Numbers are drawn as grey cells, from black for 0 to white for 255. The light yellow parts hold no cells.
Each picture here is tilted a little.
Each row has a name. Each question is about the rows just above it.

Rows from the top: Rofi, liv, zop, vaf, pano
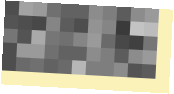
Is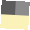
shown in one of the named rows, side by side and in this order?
yes
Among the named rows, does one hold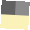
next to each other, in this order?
yes

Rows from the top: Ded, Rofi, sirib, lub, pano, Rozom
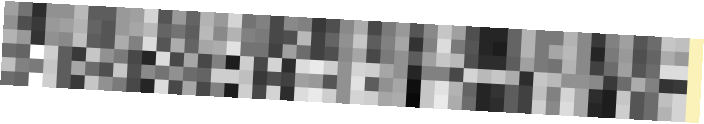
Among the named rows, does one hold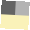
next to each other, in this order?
yes
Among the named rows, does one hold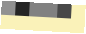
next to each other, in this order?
yes
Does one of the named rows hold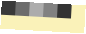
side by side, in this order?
yes
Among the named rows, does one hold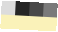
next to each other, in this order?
no
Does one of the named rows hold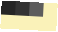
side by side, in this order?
yes
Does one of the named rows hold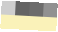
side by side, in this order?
no
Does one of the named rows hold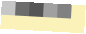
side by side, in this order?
no

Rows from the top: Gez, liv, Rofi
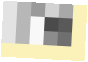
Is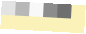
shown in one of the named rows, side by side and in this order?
yes
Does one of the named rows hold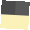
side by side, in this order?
yes
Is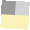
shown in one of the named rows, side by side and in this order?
yes

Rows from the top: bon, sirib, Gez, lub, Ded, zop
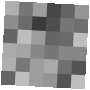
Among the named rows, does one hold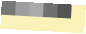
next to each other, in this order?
yes
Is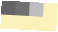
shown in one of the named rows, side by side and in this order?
no
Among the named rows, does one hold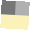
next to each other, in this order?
no

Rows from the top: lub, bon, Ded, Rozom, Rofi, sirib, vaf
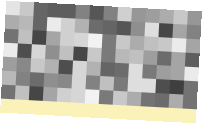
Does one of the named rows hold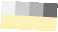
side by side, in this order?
no
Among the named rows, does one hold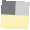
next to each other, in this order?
no
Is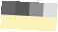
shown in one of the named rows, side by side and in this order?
yes
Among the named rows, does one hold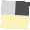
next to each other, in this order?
no
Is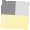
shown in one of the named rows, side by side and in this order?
yes

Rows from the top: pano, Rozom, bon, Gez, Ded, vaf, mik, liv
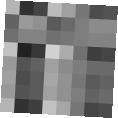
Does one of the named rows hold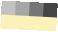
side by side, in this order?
yes
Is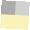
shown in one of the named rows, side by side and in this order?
no
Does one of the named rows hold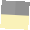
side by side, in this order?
yes
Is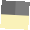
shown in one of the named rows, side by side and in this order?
yes
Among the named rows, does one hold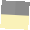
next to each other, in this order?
no
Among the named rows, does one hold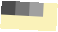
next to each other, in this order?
no

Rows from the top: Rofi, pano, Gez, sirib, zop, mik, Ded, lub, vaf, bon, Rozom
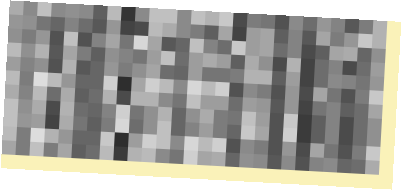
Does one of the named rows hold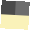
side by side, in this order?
yes
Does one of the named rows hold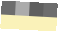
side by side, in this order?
yes

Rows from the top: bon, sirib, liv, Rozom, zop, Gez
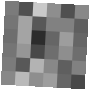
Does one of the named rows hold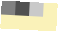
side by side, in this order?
no
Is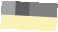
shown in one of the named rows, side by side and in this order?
no
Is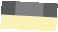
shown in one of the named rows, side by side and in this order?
yes
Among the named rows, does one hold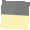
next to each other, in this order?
no
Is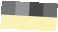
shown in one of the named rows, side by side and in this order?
yes

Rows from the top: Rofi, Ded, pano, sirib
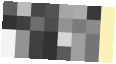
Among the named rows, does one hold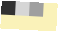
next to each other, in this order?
yes
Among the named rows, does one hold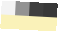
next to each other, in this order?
no
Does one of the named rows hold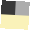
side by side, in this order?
no
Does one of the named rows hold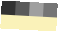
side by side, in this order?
yes

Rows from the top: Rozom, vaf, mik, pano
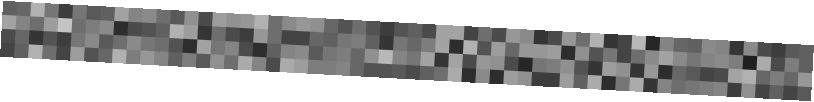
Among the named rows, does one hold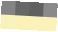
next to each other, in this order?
yes
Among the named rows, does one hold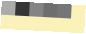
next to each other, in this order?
yes

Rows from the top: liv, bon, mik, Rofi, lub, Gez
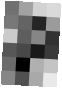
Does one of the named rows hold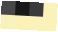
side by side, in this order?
yes
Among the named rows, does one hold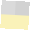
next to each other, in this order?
no

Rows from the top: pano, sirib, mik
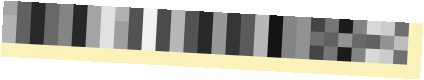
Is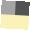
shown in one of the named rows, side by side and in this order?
no
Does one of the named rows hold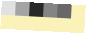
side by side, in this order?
no
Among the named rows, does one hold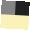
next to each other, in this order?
no
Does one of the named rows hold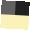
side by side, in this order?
no
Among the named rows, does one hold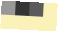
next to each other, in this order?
yes
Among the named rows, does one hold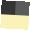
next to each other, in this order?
yes

